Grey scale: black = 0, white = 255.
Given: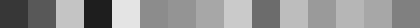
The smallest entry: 30
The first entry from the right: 128
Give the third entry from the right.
182
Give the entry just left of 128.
167

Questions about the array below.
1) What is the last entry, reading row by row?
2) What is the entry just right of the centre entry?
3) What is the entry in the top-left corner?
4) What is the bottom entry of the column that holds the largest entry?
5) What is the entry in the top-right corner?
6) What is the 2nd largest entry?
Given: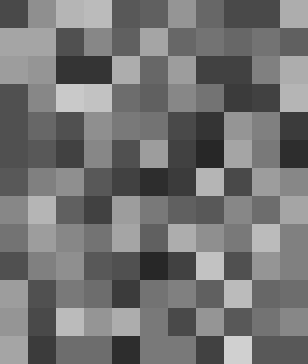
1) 88
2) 59
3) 73
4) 208
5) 173
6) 201

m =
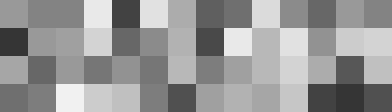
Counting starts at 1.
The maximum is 241
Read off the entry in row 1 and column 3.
131
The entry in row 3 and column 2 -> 103
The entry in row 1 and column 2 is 131
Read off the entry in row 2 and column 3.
160
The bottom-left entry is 111
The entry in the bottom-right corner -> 80
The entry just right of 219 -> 139
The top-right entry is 131
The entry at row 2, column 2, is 153
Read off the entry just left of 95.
172
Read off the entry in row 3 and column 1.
166
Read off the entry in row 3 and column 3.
153
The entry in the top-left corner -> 153

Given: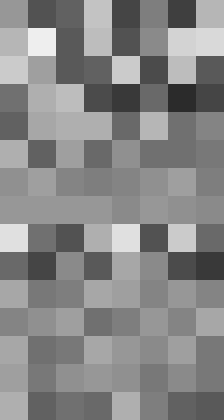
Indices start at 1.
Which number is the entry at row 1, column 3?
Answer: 97
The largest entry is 238
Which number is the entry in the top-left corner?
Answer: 151
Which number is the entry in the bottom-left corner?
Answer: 175
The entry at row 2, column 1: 182
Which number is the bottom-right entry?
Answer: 89
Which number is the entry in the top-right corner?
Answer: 182
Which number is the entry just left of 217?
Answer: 211
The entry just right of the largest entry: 89
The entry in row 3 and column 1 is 203
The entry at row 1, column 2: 82
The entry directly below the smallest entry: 112
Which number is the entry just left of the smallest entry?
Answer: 105
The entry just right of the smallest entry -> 69
